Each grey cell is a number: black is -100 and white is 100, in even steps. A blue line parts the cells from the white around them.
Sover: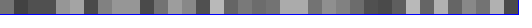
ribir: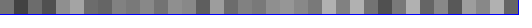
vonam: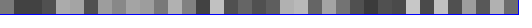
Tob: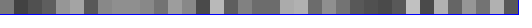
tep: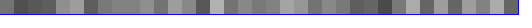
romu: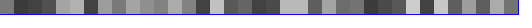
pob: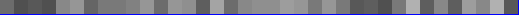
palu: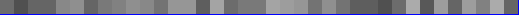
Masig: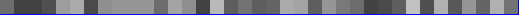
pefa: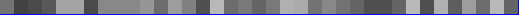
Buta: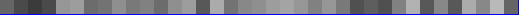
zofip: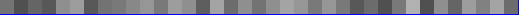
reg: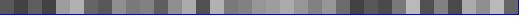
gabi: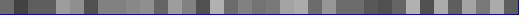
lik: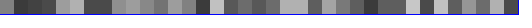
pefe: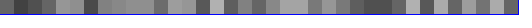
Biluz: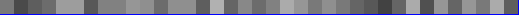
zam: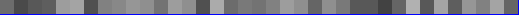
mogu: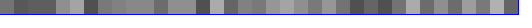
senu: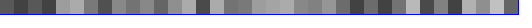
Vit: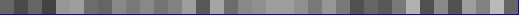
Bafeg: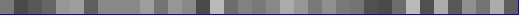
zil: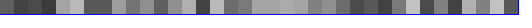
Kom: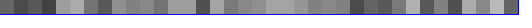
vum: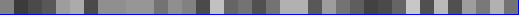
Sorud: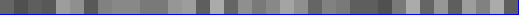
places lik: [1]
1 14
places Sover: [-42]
7 11 28 37
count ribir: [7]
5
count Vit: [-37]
3
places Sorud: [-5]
11 12 19 25 29
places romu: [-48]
3 7 15 19 31

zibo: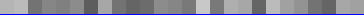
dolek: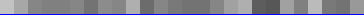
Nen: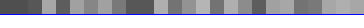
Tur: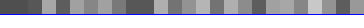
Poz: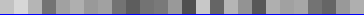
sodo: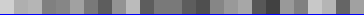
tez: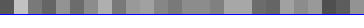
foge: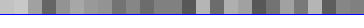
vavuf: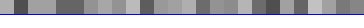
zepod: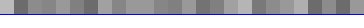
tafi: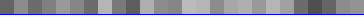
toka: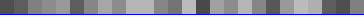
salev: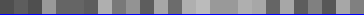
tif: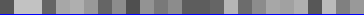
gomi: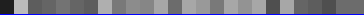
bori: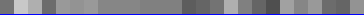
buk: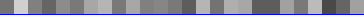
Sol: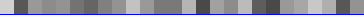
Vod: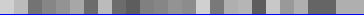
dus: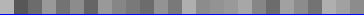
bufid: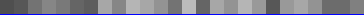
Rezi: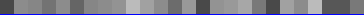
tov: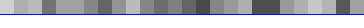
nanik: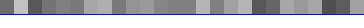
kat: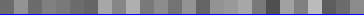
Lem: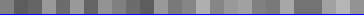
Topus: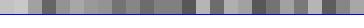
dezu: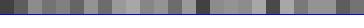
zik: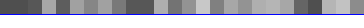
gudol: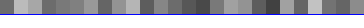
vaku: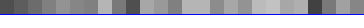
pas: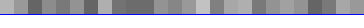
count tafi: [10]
4
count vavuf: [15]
3

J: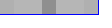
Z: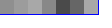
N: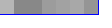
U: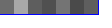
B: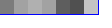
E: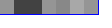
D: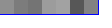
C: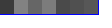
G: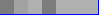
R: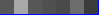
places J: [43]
2 3 5 6
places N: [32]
6
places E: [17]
1 4 7
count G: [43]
0
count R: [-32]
2
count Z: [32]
2
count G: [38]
4

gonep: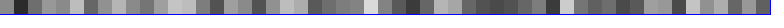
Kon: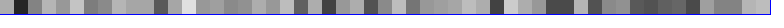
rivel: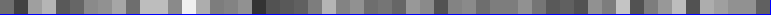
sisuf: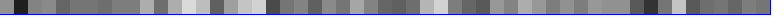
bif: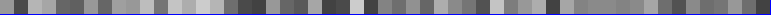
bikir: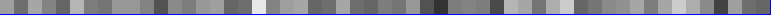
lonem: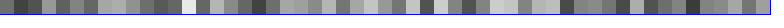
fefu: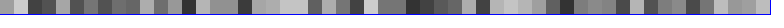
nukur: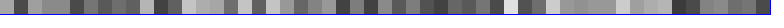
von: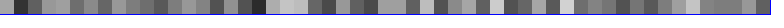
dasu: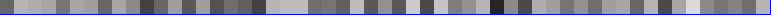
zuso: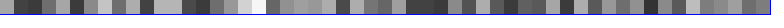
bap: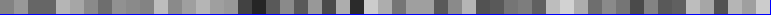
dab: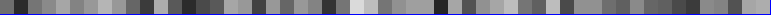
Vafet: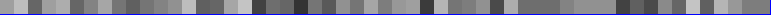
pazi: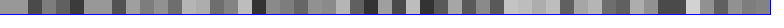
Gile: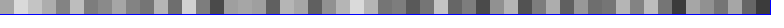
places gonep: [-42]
36 45 49
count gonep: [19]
3
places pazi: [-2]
4 11 21 54
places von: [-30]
12 40 47
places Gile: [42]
12 21 25 27 37 45
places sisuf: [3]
3 22 27 37

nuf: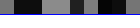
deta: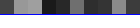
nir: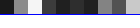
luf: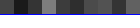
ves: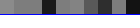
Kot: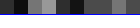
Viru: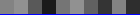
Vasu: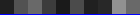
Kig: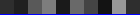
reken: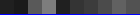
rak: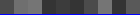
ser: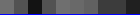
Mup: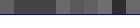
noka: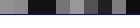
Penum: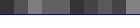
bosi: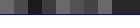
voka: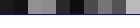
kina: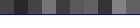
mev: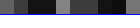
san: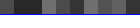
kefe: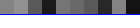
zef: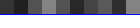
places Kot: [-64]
1 5
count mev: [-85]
3
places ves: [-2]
2 3 5 9
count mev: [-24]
1
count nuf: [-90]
3

